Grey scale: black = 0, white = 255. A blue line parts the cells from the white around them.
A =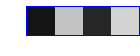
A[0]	20
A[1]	195
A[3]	211

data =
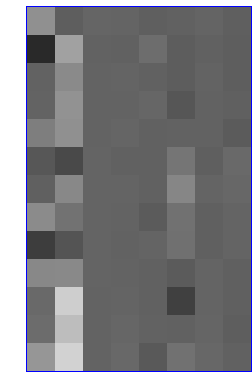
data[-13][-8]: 144
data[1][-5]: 97
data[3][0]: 99
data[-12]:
[41, 161, 98, 97, 109, 93, 97, 94]
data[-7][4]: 97
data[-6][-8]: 139
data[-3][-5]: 100
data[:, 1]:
[94, 161, 138, 146, 144, 73, 136, 114, 84, 137, 206, 189, 210]
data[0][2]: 101
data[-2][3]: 102
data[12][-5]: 104
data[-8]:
[87, 73, 100, 97, 97, 117, 95, 105]
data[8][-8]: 61
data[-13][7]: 95
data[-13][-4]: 95
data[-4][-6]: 100
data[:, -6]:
[101, 98, 99, 99, 99, 100, 100, 100, 100, 100, 99, 99, 99]
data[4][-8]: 126
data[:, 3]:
[100, 97, 100, 99, 101, 97, 100, 99, 98, 99, 100, 102, 104]
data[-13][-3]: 97
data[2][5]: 93
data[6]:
[96, 136, 100, 100, 97, 134, 100, 103]
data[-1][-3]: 113
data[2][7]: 94

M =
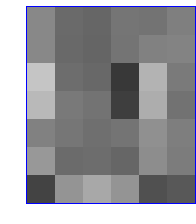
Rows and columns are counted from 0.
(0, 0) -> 136
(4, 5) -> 126
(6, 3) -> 148
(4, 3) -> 116
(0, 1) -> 106
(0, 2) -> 102
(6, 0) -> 67
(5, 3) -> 102
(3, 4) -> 173
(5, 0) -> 152
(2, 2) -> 104
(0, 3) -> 117

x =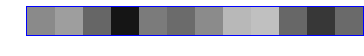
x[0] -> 138
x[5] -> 107
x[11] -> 106

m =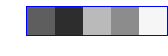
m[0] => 94
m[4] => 246

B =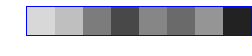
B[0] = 216
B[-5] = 72
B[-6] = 124
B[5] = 106

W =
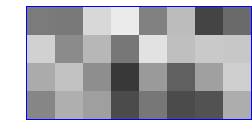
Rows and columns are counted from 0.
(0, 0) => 123
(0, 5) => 188
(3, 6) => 82
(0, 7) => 106
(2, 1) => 194
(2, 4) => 154
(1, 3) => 119
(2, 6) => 160
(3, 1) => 175
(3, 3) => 75

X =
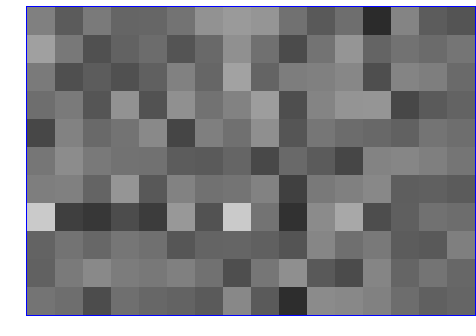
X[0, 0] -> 128
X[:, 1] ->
[91, 120, 79, 122, 130, 140, 128, 63, 115, 122, 110]
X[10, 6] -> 90
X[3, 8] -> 157
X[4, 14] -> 116
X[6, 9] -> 64
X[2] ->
[122, 79, 92, 80, 96, 129, 102, 162, 100, 125, 128, 135, 78, 132, 126, 106]
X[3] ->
[110, 122, 85, 146, 82, 144, 114, 130, 157, 78, 132, 148, 149, 71, 90, 99]
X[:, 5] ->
[115, 84, 129, 144, 69, 92, 130, 152, 86, 128, 99]
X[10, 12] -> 129
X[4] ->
[71, 130, 105, 115, 137, 69, 127, 112, 143, 85, 118, 108, 104, 97, 116, 110]
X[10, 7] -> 136
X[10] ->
[116, 110, 76, 111, 103, 99, 90, 136, 90, 45, 139, 136, 129, 109, 96, 101]
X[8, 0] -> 99
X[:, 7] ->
[154, 144, 162, 130, 112, 101, 116, 202, 101, 78, 136]
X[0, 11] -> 110
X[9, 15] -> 103
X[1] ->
[160, 120, 80, 98, 108, 84, 105, 144, 112, 75, 115, 149, 100, 114, 107, 117]
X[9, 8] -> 118
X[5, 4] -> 113
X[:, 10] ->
[89, 115, 128, 132, 118, 91, 121, 139, 134, 89, 139]
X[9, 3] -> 124
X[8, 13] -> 92
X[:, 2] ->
[122, 80, 92, 85, 105, 121, 100, 55, 103, 137, 76]
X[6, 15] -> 91

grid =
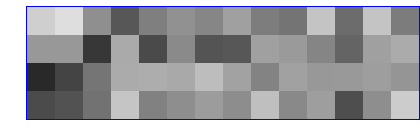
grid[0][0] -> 207
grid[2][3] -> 171
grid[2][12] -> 158
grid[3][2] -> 114
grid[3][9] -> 137
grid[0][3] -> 87
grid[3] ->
[75, 82, 114, 197, 129, 142, 156, 141, 191, 137, 158, 78, 142, 204]
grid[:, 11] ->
[108, 100, 153, 78]
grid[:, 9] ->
[116, 154, 161, 137]
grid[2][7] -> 162
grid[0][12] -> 196
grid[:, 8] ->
[125, 160, 131, 191]
